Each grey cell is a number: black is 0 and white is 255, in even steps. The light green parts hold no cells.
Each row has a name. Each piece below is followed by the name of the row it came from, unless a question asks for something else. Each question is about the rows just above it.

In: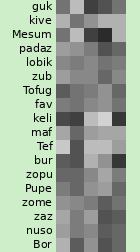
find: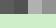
bur
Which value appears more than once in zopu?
[103]

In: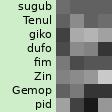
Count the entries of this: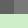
2
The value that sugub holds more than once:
[97]

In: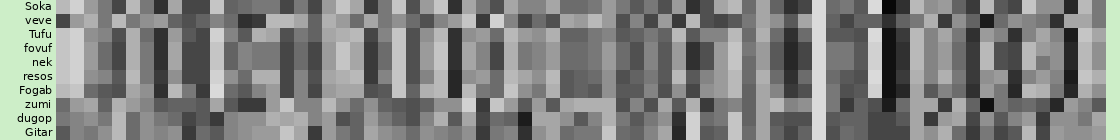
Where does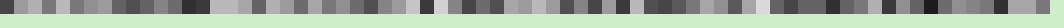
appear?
veve
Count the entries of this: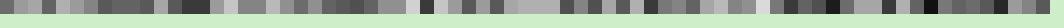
75
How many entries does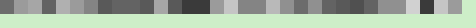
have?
33
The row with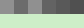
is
zumi
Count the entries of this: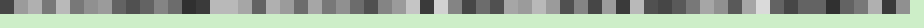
65

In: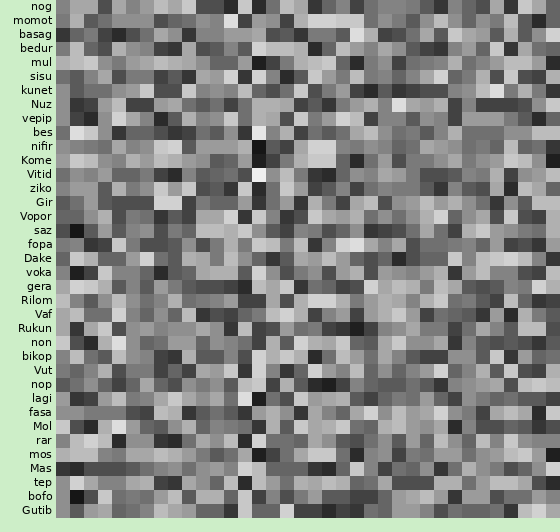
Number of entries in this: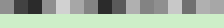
16
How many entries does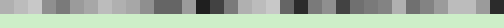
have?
36
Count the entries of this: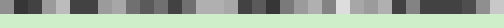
36
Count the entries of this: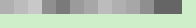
13
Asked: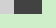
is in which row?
Gutib
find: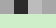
ziko
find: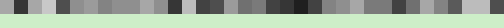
Rukun

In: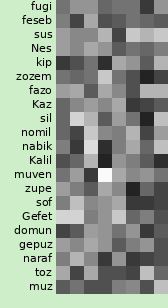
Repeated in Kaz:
[136]
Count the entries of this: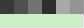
6
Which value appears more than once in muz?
[80]
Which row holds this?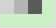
sil
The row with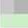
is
sus
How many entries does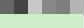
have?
6
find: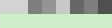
Gefet

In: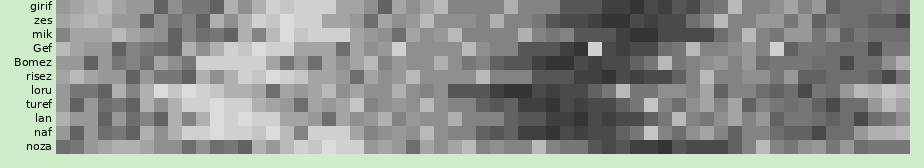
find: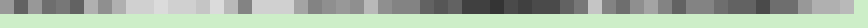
naf
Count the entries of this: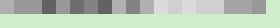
19
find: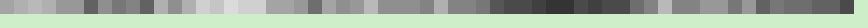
zes
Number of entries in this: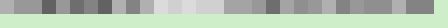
31
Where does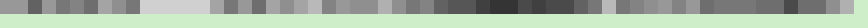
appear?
Bomez
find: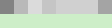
mik

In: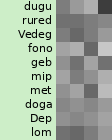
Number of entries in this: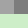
2
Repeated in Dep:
[145]
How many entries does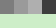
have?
4

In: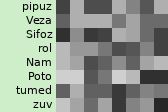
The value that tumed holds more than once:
[97]
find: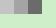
zuv
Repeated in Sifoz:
[66]
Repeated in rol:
[152]
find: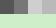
Poto
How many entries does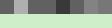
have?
8

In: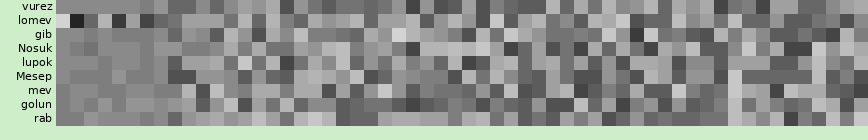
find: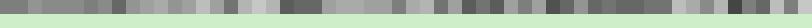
rab
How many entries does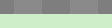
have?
8
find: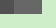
lomev
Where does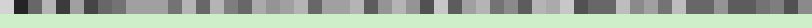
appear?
lomev

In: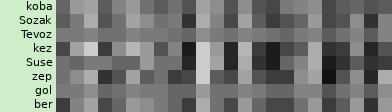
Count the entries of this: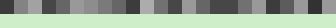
24
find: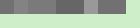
gol
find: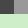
ber
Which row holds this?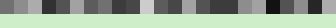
zep
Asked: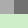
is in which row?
ber
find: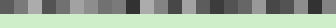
Sozak

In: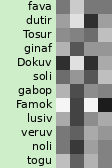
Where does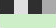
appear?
Dokuv
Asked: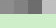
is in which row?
Tosur
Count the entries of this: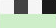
4
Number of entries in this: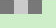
3
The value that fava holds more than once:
[120]
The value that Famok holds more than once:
[245]

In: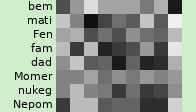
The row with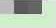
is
Nepom
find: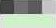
mati
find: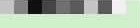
mati
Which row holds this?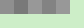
Momer
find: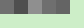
Fen
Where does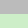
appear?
Nepom
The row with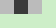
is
fam

